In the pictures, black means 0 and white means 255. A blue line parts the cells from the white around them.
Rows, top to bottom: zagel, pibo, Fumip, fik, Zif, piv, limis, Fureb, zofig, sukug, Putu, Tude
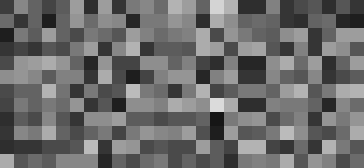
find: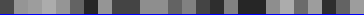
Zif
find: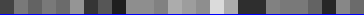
Fureb
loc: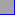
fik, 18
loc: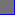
limis, 4
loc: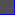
sukug, 14
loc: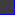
zagel, 0

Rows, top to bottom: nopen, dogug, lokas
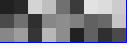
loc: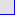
nopen, 6
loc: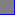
dogug, 5
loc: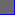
dogug, 7
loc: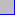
nopen, 3
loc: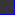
lokas, 2
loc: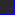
nopen, 1

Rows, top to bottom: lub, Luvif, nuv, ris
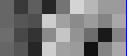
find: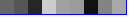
ris
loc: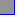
nuv, 5

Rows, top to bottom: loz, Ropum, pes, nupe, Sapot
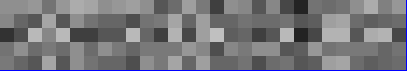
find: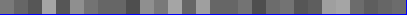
Sapot
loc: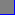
loz, 27

